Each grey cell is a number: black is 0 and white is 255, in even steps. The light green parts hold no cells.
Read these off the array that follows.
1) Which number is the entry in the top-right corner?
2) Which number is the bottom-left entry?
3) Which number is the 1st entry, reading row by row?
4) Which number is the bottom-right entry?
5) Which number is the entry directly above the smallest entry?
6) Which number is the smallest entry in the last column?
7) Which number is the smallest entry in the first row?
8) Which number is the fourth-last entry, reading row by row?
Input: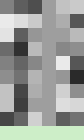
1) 202
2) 70
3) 129
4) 114
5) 86
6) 42
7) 78
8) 208

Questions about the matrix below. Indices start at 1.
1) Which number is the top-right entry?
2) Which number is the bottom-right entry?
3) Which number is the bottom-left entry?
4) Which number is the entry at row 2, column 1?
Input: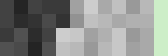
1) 184
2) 169
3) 81
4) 66

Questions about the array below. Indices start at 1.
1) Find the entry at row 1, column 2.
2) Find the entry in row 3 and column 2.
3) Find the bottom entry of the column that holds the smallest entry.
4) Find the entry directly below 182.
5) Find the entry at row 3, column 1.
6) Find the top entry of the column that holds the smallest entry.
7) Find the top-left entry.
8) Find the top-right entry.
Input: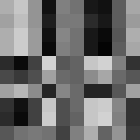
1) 198
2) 204
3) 99
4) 17
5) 174
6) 17
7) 174
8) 167

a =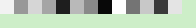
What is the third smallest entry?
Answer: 58
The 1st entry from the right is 228
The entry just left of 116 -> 254
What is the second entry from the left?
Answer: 152

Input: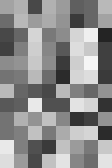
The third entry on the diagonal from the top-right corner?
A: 213
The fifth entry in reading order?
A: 155
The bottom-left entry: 221
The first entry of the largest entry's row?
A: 140
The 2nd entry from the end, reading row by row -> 108
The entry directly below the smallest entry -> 64
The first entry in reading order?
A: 163
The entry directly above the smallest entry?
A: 163
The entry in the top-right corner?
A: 185
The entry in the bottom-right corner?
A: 227
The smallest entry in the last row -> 72
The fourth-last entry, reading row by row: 227
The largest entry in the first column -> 233
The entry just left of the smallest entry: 239
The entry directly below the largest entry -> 221
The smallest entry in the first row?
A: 72
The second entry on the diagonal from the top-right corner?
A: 102
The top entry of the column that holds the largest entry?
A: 102
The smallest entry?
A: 36
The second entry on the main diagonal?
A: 185

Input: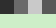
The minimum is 46
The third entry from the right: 106

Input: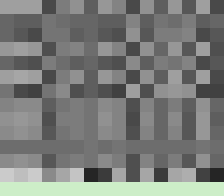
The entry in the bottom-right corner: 37
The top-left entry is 159
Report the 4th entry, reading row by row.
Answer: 73
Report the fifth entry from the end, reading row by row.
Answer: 59
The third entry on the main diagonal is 73
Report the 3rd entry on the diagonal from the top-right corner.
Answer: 131
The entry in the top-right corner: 73
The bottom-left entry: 203
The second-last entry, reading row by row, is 65
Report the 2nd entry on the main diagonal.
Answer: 94
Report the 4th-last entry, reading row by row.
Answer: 166
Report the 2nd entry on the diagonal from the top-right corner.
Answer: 94

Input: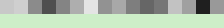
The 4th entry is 79
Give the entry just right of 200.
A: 207
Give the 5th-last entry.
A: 118
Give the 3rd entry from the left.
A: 139
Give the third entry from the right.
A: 160
